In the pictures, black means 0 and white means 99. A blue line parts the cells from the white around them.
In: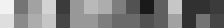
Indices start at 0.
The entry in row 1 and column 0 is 86
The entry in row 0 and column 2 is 63
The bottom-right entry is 27
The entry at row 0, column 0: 94
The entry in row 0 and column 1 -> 45
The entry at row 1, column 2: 67
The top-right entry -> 23

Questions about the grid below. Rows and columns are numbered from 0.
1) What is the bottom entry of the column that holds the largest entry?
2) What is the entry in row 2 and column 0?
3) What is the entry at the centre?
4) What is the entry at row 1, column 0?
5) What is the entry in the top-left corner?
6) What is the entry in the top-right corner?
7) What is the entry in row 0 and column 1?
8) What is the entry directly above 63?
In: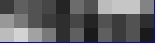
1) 82
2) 73
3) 27
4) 59
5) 23
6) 51
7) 37
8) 32

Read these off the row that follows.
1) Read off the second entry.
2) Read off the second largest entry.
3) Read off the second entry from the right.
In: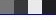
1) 22
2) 46
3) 91

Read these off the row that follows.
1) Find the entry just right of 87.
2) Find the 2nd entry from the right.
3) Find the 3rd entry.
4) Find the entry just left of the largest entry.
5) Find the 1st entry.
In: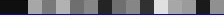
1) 65
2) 10
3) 65
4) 19
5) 6

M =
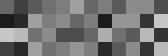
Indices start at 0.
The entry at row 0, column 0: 40
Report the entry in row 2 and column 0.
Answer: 77
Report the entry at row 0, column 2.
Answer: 35
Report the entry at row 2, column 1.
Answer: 72
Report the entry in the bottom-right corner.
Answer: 72
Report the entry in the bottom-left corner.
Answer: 25
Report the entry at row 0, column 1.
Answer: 25

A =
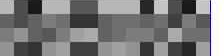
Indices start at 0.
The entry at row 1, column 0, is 38
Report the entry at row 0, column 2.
10
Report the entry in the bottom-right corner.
62
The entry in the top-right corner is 76
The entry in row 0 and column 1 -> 30
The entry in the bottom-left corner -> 57
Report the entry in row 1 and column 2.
38
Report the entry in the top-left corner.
71
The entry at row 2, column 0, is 48
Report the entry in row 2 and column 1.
57

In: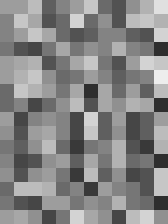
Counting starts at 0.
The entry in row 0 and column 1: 61
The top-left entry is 61
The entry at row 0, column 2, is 73
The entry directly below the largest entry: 73
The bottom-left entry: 61
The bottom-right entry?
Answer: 56
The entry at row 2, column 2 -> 77
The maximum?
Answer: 92
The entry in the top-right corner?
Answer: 87
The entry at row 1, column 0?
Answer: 51
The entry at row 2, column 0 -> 51
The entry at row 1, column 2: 65
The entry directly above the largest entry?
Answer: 77

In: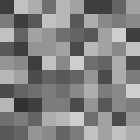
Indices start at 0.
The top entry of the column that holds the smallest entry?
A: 75
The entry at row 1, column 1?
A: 24
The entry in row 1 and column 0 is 48
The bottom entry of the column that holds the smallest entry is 39
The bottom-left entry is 34
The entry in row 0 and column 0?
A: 24
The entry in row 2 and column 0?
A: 75
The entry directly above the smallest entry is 39
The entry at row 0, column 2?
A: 67
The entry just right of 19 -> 24
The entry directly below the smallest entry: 48
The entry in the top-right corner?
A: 63
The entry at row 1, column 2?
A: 34

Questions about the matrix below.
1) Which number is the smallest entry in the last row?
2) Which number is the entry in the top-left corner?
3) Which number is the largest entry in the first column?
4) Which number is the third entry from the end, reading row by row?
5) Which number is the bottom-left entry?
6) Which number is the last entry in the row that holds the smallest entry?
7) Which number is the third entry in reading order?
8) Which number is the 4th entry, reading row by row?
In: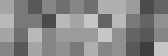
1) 24
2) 64
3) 72
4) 34
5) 52
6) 77
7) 34
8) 52
